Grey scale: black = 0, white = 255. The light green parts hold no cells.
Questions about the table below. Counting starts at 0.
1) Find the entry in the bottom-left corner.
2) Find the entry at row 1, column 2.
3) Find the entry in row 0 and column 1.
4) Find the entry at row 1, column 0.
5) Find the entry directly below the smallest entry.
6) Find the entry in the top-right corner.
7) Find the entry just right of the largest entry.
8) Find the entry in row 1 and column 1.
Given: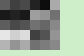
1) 180
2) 25
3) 64
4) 25
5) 148
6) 170
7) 208
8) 34

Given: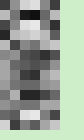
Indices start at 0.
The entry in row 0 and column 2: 210
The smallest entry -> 16
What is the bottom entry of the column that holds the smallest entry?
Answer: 92
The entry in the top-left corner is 61
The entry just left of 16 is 27
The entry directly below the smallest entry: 231
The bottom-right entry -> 198
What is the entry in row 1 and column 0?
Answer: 186
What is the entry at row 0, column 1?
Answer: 145
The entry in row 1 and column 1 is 116
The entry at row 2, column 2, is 222
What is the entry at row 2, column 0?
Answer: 70
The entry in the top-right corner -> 61

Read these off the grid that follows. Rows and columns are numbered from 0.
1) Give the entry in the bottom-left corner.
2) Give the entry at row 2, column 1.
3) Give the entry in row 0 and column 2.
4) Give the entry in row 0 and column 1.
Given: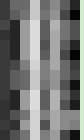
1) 49
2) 37
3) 105
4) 105

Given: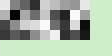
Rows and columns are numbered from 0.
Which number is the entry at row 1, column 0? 179
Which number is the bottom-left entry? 56
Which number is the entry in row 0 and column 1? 130
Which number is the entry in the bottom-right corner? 23
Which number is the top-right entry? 231
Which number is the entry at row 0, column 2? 99
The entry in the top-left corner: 231
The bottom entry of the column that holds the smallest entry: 90
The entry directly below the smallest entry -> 141
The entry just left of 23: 78
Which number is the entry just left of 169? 4

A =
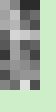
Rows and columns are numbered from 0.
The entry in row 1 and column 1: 193
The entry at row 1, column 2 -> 88
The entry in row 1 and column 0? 161
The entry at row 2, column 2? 119
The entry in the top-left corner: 170
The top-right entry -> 43
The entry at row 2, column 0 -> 170
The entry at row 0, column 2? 43
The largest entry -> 223
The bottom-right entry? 77

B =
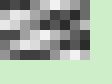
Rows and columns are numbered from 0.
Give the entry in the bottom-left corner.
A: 148
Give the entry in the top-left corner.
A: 53
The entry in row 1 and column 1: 231
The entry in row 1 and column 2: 219
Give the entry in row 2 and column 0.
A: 231
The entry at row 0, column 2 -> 53
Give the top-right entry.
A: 107
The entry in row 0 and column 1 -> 74
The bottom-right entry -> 188
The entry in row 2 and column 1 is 210

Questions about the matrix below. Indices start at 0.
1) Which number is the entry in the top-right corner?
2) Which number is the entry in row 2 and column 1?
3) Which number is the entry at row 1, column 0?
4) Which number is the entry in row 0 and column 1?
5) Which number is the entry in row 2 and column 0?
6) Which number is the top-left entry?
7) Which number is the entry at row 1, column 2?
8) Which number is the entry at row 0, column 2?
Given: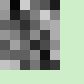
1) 27
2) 84
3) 149
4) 6
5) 96
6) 161
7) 75
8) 205

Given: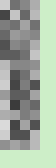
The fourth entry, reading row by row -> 173
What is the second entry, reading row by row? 113
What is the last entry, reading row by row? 185
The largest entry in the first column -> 218
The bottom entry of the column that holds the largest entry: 144
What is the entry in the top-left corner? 206
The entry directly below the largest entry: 206
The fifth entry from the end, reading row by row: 185
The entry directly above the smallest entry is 93
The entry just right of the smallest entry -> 125
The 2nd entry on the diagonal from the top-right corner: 104

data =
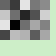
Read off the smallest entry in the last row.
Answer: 69
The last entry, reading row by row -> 167
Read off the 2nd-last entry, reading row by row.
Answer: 92
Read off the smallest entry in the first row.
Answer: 58
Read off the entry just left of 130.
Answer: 167
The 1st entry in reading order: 101

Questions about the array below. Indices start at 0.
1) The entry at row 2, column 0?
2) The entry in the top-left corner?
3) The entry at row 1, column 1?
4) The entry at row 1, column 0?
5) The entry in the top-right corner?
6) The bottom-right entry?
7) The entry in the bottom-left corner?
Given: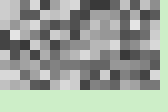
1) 193
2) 205
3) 193
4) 205
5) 142
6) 120
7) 193

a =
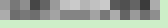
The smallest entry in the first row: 59
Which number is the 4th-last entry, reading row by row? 100
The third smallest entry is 80
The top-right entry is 172
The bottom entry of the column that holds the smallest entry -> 110
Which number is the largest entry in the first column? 172
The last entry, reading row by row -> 142
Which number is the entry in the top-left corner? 154
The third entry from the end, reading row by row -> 154
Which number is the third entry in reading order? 142

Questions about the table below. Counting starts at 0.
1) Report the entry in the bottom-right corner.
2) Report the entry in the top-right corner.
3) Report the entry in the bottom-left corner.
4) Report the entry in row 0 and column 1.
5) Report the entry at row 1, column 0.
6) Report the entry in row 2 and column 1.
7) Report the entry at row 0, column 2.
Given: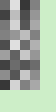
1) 168
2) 129
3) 55
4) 223
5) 65
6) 211
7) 55
